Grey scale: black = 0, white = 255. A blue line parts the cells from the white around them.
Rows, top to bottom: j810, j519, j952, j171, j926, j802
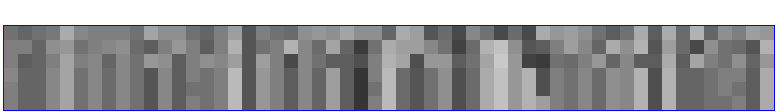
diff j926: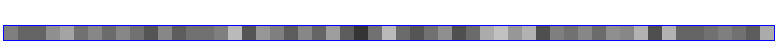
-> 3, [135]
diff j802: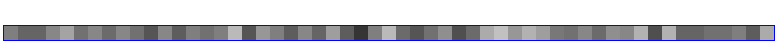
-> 39, [127]
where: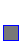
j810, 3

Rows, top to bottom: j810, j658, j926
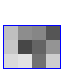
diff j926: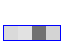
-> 3, [206]
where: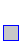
j658, 0
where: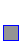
j658, 3
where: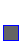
j658, 2
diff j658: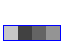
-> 1, [71]
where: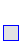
j926, 1
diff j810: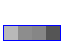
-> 0, [191]

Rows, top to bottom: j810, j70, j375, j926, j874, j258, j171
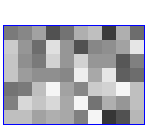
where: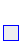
j926, 5
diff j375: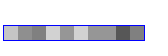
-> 2, [122]
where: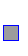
j926, 1
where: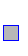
j171, 9
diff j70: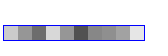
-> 3, [224]
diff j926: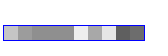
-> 4, [135]

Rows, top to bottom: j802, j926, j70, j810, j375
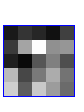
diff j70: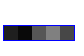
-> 4, [78]
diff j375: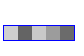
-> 1, [92]
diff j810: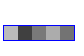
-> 1, [71]
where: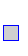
j375, 0
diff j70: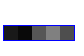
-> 0, [31]
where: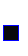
j70, 1
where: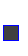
j802, 4

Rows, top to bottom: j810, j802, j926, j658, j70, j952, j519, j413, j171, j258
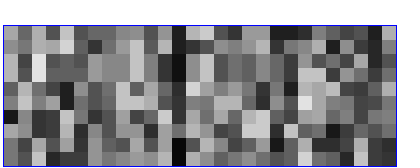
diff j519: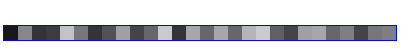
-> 14, [111]
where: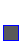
j802, 10
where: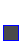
j952, 26
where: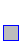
j70, 23
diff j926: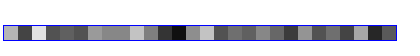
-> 27, [82]
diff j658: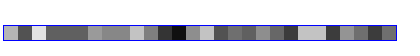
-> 18, [135]
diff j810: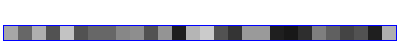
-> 20, [31]

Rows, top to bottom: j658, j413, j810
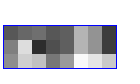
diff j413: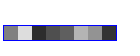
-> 7, [60]
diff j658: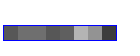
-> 1, [103]
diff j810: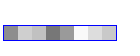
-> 6, [229]
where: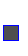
j413, 3
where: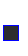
j413, 2
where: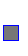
j810, 3

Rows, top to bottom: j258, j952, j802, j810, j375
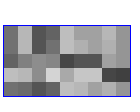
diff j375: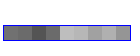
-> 3, [99]
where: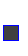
j810, 8
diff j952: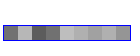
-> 2, [84]
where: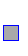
j810, 4
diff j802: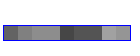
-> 3, [134]
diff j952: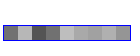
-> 5, [176]
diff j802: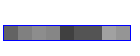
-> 4, [70]

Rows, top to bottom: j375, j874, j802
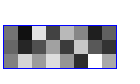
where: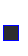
j802, 5
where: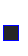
j874, 1

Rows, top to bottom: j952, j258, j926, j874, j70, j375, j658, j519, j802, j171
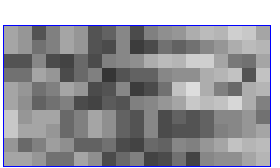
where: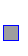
j802, 3
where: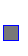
j926, 16
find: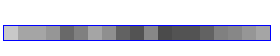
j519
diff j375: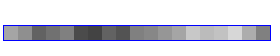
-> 7, [91]
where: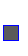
j375, 7
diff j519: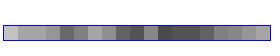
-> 0, [200]

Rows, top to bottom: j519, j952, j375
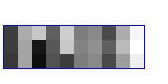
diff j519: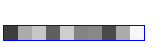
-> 5, [125]
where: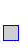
j519, 4
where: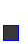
j375, 0
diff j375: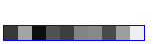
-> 5, [125]

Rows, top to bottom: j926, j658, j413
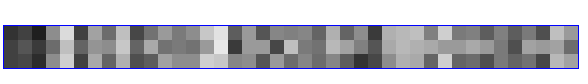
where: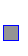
j658, 6
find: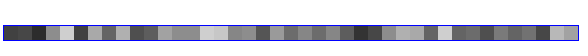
j413

